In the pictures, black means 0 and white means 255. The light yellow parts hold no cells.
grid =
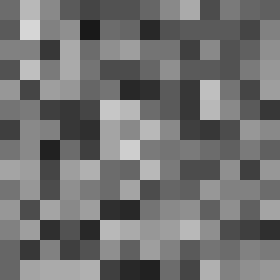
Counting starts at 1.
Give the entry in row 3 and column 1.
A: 129
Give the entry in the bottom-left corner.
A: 102
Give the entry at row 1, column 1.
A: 108
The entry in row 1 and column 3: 137
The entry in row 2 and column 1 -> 90
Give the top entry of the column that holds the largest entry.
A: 184
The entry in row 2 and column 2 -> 214
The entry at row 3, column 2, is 129
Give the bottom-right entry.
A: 151
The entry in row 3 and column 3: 55
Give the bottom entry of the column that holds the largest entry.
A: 164
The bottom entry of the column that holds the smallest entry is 176
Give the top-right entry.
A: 96
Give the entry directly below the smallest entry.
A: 108
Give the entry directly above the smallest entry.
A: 69

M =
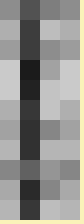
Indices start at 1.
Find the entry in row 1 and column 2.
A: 82
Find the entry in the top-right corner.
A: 141
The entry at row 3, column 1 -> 156
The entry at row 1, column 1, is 141
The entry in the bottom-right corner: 181
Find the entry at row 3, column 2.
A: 61
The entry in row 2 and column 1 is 175
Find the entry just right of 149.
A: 134
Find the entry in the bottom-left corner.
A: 181
